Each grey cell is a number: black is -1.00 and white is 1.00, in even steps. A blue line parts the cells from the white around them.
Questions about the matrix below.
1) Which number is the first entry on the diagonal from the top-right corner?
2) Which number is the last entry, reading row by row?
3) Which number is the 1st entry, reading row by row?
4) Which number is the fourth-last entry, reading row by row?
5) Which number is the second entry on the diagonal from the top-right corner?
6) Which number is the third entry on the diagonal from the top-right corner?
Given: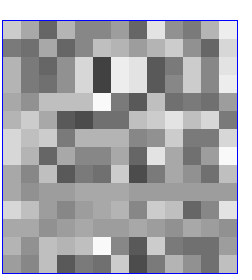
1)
0.86
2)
0.50
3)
0.60
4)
0.41
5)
-0.20
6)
0.60

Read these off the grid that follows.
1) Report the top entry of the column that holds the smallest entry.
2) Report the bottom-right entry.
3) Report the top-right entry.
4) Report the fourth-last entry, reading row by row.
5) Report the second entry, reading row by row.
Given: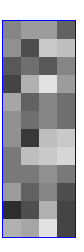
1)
0.04
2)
-0.47
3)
-0.23
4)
0.39
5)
0.22
